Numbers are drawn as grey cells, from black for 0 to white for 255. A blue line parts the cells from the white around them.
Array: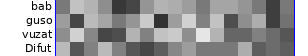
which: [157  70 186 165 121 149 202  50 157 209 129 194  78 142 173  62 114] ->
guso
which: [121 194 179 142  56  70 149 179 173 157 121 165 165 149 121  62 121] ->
bab
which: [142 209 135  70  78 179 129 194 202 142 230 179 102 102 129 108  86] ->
vuzat

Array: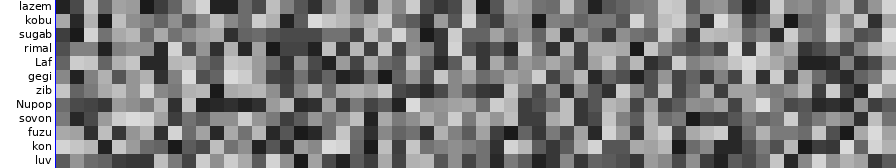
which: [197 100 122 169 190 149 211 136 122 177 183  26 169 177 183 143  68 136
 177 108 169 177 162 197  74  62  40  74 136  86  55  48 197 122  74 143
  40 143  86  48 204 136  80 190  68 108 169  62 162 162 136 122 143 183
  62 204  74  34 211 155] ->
zib
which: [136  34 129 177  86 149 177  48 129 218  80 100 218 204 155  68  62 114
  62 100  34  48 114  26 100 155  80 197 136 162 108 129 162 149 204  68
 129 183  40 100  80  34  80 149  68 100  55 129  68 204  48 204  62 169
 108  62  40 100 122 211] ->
gegi
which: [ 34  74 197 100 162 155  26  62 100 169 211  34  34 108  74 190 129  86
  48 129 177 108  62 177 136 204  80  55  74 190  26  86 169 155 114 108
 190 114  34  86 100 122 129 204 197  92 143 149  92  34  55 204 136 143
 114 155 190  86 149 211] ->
lazem

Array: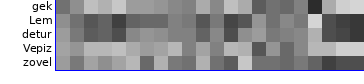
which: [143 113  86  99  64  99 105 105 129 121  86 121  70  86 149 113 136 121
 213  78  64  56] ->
Lem

